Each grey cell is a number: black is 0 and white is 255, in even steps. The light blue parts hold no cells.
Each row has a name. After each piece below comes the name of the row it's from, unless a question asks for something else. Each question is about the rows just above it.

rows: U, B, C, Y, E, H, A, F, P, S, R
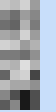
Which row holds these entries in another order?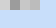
U
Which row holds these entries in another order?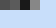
R

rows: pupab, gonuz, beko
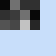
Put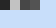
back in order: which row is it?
beko
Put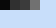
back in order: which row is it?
gonuz
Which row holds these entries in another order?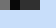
pupab
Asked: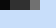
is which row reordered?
pupab

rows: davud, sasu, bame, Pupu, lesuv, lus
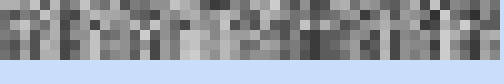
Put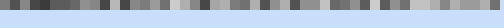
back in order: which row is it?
Pupu
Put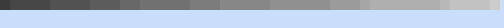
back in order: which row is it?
bame
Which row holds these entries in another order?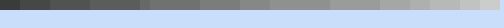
lus
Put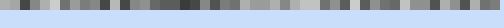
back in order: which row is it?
Pupu
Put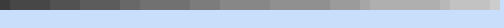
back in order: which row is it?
davud

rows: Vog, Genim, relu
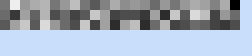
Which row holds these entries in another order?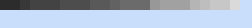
relu
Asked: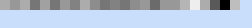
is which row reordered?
Vog
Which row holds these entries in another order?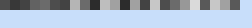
relu
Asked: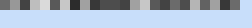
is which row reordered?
Genim

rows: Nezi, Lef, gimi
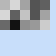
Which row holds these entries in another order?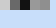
gimi
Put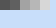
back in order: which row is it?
Nezi
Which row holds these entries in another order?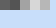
Nezi
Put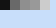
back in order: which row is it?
gimi

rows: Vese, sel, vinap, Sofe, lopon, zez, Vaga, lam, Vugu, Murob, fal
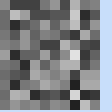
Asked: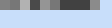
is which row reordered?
Vese
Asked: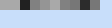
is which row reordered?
Vugu
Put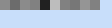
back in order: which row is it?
fal

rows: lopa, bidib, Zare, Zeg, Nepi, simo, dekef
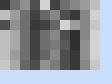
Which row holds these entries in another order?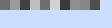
lopa
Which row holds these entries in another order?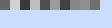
simo
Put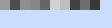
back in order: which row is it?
simo
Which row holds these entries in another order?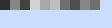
Zeg

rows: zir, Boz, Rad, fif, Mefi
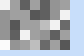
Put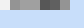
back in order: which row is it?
Boz
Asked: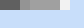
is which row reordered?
zir
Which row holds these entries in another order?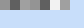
fif
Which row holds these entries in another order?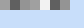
fif
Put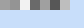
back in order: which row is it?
Rad
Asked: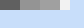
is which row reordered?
fif
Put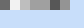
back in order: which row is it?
Rad

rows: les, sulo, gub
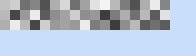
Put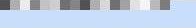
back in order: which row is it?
les
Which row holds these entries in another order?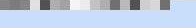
les
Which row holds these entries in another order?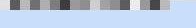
sulo
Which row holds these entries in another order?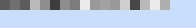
gub
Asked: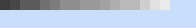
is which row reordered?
sulo
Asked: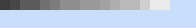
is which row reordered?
gub

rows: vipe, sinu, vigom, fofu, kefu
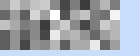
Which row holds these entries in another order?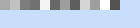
sinu
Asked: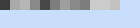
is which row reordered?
vipe
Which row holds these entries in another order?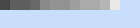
kefu
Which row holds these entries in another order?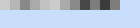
vigom

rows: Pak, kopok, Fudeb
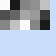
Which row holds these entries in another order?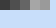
kopok
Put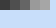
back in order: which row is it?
kopok
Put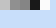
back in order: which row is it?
Pak
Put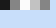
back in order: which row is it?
Fudeb
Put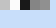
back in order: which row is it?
Pak
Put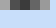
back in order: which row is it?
kopok

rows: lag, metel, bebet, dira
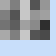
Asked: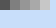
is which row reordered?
lag
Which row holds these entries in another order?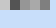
lag

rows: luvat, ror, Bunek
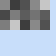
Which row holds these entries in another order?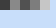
Bunek
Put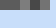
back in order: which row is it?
ror
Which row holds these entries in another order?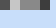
luvat
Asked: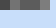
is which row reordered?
ror
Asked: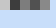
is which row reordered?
Bunek
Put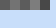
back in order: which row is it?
ror

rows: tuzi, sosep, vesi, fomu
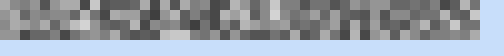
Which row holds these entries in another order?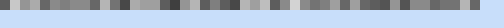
sosep
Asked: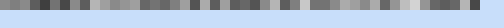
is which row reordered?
vesi
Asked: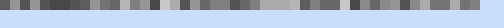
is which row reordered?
tuzi

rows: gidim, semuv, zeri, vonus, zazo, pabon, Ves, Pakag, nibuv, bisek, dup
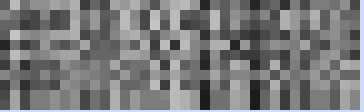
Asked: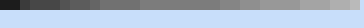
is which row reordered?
dup
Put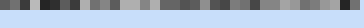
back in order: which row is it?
Ves

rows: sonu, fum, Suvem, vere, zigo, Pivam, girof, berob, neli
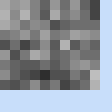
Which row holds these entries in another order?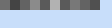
zigo
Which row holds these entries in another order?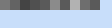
neli
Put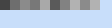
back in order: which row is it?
fum
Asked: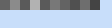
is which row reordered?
zigo
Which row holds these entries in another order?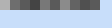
neli
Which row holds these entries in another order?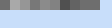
Suvem

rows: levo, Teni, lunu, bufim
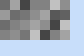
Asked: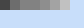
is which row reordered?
levo
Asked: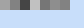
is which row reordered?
bufim

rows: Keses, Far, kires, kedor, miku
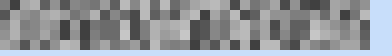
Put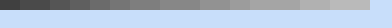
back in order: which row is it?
kires
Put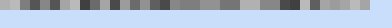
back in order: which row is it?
kires
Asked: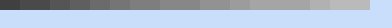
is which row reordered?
Keses
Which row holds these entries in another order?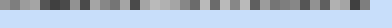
Keses

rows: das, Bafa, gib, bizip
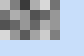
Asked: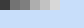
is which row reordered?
das
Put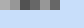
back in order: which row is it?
gib
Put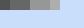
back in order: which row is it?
gib
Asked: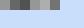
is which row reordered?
Bafa
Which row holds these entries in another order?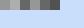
gib

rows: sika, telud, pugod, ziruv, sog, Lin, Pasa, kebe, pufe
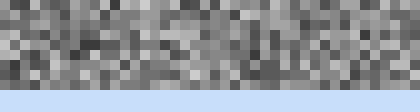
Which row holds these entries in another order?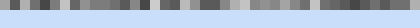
kebe
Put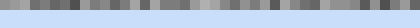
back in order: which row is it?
pufe
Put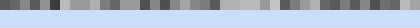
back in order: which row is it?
ziruv
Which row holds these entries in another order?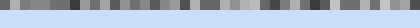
Lin

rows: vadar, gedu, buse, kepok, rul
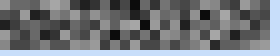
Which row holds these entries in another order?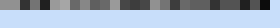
kepok
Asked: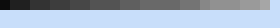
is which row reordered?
vadar
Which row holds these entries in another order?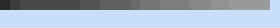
rul
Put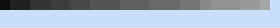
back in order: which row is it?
kepok
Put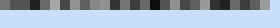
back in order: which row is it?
kepok
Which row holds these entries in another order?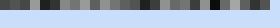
gedu

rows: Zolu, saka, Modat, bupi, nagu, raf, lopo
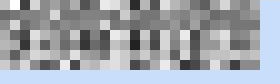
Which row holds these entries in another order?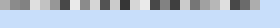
bupi
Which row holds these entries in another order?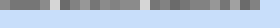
Modat
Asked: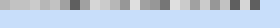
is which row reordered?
raf

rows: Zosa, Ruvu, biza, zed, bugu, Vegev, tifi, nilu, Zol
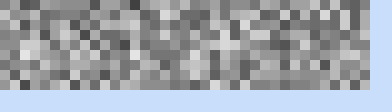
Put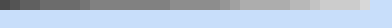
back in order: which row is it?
Zol
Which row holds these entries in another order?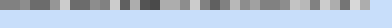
Zol

